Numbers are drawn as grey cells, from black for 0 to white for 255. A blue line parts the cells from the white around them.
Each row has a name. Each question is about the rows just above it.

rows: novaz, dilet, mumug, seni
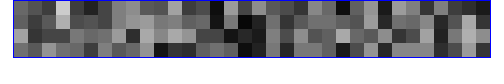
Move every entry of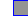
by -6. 142
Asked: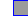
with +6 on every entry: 161
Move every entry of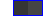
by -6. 47 63
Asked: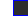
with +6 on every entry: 52
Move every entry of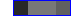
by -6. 34 114 114 90
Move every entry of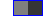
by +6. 133 59

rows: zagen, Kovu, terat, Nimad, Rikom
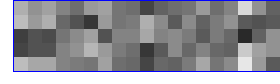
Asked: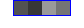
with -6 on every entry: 76 49 148 111
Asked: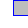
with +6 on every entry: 195

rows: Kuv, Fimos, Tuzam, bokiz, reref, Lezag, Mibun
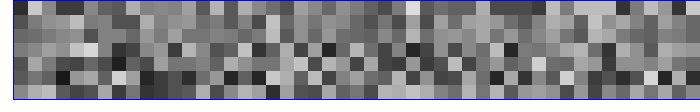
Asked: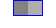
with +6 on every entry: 136 180
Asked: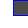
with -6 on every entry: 69
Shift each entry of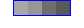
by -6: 161 145 104 83
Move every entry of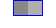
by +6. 142 180
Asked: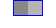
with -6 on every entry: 130 174
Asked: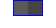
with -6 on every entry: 83 62

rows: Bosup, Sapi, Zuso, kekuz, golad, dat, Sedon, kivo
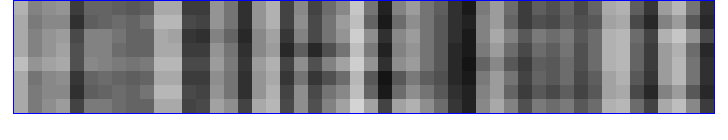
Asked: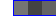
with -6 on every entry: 110 61 94
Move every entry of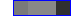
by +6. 128 142 142 54

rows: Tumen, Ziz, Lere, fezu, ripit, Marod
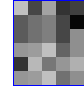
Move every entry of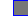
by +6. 125
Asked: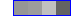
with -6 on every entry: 144 150 186 93

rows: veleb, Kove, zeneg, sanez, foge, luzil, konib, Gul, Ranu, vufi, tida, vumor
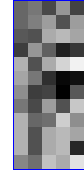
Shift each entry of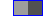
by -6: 151 75
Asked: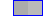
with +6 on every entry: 177 191
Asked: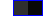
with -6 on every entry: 41 2
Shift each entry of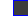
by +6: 67
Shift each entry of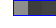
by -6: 136 55 61
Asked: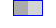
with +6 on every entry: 177 218
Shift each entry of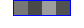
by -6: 113 67 151 75

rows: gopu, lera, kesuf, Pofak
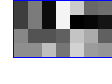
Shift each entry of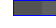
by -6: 77 77 90
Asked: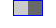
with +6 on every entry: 209 110
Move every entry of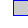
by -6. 197

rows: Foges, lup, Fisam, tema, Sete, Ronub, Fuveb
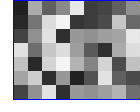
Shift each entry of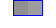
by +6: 150 164
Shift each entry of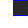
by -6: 35
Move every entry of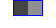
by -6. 62 138

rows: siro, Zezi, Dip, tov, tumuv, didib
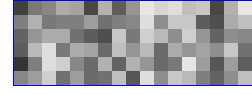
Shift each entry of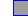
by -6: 151
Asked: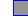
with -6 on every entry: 143
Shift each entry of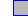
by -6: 179

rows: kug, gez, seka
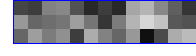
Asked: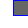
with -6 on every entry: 96
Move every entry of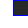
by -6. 34
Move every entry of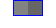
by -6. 124 96
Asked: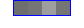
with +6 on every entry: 116 123 164 123
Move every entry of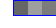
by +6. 108 164 130
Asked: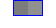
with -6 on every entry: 118 138

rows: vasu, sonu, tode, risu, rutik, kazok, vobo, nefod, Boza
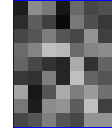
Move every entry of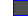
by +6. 85
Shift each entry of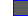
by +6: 99
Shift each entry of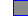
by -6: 134
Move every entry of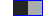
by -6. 31 165

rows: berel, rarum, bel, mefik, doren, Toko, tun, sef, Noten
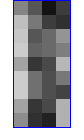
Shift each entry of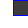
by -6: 55
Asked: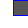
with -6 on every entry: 80
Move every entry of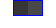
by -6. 48 67
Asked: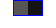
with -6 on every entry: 80 13

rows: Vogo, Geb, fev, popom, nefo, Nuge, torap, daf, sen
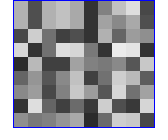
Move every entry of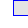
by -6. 222
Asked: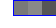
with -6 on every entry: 115 131 80

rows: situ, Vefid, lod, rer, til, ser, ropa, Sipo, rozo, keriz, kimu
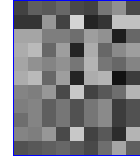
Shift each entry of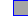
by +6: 171
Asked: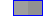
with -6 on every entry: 152 139
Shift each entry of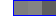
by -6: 120 126 89
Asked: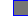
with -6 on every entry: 112
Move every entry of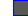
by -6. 82
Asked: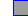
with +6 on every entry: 164
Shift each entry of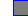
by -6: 120

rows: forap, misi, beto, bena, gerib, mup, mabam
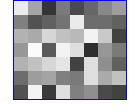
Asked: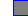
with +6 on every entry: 134
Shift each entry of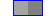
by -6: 158 122
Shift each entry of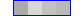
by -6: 164 208 187 179
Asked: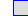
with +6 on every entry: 228
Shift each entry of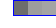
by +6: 115 163 170
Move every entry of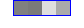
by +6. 134 128 228 176
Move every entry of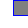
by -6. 122

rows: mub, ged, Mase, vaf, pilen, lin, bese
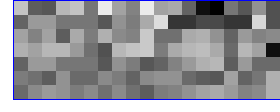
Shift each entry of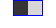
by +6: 59 221
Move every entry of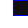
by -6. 9
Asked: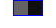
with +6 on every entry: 105 21
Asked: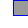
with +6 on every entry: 160

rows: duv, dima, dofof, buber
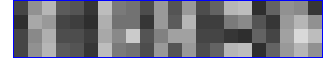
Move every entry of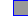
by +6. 159
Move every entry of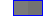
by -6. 116 108

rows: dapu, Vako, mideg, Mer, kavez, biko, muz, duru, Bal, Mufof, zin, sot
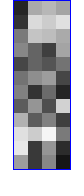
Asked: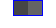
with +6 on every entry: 76 106
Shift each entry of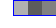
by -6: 171 86 123

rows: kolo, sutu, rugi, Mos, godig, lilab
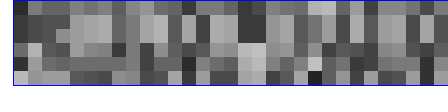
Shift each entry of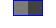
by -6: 116 60
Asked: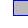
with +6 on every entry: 191

